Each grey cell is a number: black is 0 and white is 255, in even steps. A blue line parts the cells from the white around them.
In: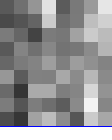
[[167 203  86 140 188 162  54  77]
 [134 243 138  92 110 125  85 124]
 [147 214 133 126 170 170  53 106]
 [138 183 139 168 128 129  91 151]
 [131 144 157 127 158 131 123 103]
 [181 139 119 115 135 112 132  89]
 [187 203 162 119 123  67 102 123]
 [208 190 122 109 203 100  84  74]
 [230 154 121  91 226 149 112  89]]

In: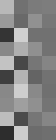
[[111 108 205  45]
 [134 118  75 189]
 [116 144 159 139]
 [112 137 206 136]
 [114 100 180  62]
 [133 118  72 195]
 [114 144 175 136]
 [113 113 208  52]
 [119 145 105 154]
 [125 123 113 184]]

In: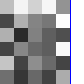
[[172  66 104  54 111]
 [ 68 106 142  67 197]
 [248  94 105 135  67]
 [ 79  95 129  42 176]
 [253 119 132 176  71]
 [147 246 210 244 191]]

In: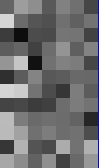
[[152 105  65 144  98 140 167]
 [176 114 172  74  84 178  54]
 [ 77 113 109 125 112 162 186]
 [ 38  99 108 111 106 124 187]
 [115 124 109  64  60  72  68]
 [ 92 125  54  76 115 204 212]
 [104 105  92  88 132  92  47]
 [ 70 124 129 113  17 197 149]
 [131  95 148 109  65 101  92]
 [ 66 116 117  74  76  13  60]
 [115  96 112  80  85 107 213]
 [ 70 112 129  89 142 157 100]]

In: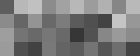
[[ 67 110  85 116  92 100 121  66  79 155]
 [139 154 135  82  54 105 119 105 116 158]
 [151 196  67  80  91 124 105 148 102 139]
 [185 134 177 156 184 162 140 193 184  94]]

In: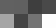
[[253 115  68 165]
 [ 73  62  96  97]]

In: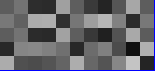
[[ 36 196 135  84 103 173 100  84  76  80 172]
 [176  16  76 128 108  40 112 128 136 133  40]
 [ 92 169  83  32  56  94 162  41  43 115  93]
 [120  43 129 182 158 118  48 174 172  97 120]
 [ 93 167  85  36  58  94 160  43  45 115  93]]
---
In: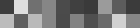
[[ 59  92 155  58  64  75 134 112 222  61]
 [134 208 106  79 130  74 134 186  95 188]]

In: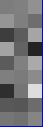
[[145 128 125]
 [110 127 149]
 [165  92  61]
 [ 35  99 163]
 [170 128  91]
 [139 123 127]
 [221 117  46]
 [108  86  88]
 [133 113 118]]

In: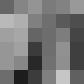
[[153 130 123 148 133 102]
 [ 78  90 111 128 175 185]
 [ 69 125 109 101 167 160]
 [ 63 145 110  59 161 150]
 [ 63 143 113  40 135 150]
 [ 96 198 128  60  29 109]]

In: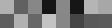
[[167 181  22 136  21 135  97 177]
 [ 91  89  69 135 195 103 177  94]]

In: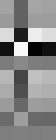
[[162 165  98 163]
 [156 157  98 154]
 [221 237  28 219]
 [ 15   2 248  16]
 [123 125 137 124]
 [184 192  69 183]
 [174 179  78 171]
 [154 157 104 155]
 [104 105 158 107]
 [128 126 128 126]]

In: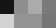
[[122 171 142  20]
 [118 147 148 211]]

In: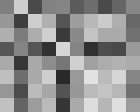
[[135 101  74 109  91 133 129  74 206 127]
 [104 174 203 184 157  84 176 206  62 151]
 [113 170 170 195 137  58 208 173 124 175]
 [154  72  77  48 132 214  49  85 132  86]
 [172 178 173 161 208 118 141 169  54 170]
 [134 214 187 226 154  41 206 169 110 191]
 [112 183 196 187 151  83 166 187  75 150]
 [156 223 182 221 170  53 186 156 100 193]]

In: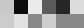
[[220  38  90 235  12 200]
 [137 137 206 137 225 204]]
